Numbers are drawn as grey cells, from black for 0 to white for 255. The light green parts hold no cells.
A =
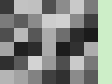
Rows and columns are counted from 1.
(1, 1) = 57
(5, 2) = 90
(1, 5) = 140
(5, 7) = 120
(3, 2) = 185
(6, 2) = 163
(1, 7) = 123
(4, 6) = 49
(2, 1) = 123
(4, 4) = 170
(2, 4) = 205
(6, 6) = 139
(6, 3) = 130
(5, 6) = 202
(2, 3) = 139

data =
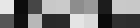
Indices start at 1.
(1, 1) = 231
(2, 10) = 45
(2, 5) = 42
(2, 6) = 228
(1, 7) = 153
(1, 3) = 70

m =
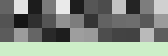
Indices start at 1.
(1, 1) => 100
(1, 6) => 29
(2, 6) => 125
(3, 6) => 158
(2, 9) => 108
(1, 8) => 76
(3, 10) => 66
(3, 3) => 101
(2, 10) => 110
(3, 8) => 77
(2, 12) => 155

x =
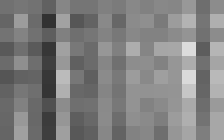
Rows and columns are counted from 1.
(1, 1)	113
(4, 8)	151
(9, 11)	138
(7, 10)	147
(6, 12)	159
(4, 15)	93
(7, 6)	104
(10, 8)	135
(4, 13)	167
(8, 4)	80
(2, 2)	156
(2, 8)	137
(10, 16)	167
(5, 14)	173
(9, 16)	167
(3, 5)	128
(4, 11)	133
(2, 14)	179
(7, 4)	53
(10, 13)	150
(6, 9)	121
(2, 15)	117
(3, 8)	131
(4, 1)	89
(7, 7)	101
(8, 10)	147
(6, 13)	150
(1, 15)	110
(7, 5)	176
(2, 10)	139
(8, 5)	140
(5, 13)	150
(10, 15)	126
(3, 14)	148
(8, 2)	129
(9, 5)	150
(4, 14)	220
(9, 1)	103
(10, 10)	130
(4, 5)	161

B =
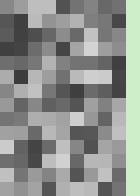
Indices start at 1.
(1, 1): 135
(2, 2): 64
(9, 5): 162
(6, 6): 186
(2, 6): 178
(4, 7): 211
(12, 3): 72
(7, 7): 107
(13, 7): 153
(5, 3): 119
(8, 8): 129
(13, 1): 192
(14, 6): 190
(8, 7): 160
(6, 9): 69
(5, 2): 104
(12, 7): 183
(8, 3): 135
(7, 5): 85
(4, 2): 68
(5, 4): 179
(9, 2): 121
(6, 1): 172
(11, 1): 203
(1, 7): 131
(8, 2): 100
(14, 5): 176
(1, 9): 113
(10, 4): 184
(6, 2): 60
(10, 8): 139
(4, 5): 69
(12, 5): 209
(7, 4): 119

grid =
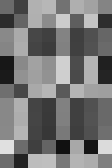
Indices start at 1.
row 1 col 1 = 107
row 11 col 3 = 63
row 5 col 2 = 137
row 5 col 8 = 32
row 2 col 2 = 100
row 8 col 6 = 64
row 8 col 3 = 68
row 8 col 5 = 129
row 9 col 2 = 173
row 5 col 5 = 208
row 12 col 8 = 127
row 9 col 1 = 136
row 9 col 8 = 105
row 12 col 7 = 173
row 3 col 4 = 64
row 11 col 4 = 100
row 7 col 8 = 159
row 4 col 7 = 82
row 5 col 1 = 23
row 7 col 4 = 182
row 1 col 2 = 64
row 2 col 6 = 94
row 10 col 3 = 67
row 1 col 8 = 132
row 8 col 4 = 58
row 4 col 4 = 60
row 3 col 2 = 170
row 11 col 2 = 108
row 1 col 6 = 175

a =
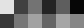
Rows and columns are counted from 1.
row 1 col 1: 227
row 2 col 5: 165
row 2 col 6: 134
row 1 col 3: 115

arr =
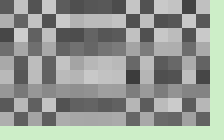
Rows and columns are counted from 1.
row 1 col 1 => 90
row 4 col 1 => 110
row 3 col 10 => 193
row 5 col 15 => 99
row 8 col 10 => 182
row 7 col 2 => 120
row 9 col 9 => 170
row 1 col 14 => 67
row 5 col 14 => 171
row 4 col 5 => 100
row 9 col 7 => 166
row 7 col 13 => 147
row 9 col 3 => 164
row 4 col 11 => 123
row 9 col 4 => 94
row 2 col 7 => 187
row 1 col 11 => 82
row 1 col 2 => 193
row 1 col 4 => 200
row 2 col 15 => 87
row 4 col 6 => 113
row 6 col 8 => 194
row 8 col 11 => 92
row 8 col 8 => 91
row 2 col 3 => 195
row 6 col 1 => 185
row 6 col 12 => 79
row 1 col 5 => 92
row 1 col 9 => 76
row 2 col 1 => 175
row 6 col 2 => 87
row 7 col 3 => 151
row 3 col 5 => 79
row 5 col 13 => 104
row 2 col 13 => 87
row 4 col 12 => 175

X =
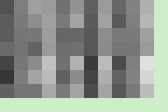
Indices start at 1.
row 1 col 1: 82
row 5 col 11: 224
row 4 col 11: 154
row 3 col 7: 88
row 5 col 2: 119
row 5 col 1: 68
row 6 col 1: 54
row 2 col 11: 182
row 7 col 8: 164
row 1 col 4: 155
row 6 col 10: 131
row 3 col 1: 92
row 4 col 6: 112
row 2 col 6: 164
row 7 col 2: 117
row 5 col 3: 140
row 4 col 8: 140
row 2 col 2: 122
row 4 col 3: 99
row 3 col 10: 122
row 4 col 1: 106
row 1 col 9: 103
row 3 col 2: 117

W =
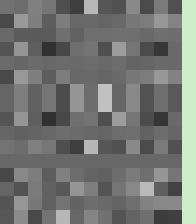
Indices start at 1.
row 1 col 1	114
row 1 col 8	86
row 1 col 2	109
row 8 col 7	108
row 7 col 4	117
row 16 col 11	111
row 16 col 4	116
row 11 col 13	80
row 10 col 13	102
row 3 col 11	105
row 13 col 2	136
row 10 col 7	104
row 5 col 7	108
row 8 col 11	82
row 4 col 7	116
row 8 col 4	117
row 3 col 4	91
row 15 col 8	105
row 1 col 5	79
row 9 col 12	54
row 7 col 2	126
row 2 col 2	153
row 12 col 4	104
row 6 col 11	124
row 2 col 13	131
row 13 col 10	122
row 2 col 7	105
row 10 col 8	101
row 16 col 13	64
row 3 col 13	109
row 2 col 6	104
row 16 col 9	84
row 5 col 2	102
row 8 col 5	76
